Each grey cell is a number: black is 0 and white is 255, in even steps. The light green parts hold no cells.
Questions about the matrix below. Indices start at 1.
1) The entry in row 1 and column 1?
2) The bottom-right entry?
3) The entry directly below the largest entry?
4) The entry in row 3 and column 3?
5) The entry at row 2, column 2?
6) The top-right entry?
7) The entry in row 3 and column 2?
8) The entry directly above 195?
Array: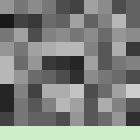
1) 150
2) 47
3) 87
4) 77
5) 66
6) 98
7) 161
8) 47

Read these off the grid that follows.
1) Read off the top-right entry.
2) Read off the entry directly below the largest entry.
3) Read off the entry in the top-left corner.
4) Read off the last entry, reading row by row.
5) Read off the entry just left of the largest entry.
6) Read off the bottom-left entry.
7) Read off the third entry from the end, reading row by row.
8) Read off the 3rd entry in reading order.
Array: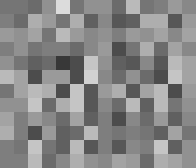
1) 136
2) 117
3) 117
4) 145
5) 145
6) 126
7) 174
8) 107

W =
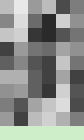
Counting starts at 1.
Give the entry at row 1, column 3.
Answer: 154
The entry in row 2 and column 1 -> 134
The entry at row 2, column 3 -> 107
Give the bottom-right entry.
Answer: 125
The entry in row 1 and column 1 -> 188
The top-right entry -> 125
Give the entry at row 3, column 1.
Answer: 197
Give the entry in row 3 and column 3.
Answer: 54
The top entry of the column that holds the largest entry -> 232

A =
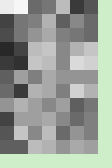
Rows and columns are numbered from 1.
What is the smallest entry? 40
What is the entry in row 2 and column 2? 118
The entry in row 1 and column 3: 106
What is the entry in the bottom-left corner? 95
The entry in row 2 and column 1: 67
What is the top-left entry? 236
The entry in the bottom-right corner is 159
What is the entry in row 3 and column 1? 76
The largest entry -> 246
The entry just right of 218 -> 209
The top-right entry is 85

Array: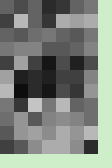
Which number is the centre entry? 32
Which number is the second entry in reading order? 76
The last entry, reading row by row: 43
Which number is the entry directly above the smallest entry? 32
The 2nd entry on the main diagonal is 184
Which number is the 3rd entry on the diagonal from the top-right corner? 99
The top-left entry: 99
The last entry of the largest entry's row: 110
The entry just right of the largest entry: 119
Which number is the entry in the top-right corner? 119
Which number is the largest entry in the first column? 184
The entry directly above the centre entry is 22
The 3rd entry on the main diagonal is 110
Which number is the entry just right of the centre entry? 64
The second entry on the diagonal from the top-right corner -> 161
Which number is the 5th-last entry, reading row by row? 140
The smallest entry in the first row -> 43
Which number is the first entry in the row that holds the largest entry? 119
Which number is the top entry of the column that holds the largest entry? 99
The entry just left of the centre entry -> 43
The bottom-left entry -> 64
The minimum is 13
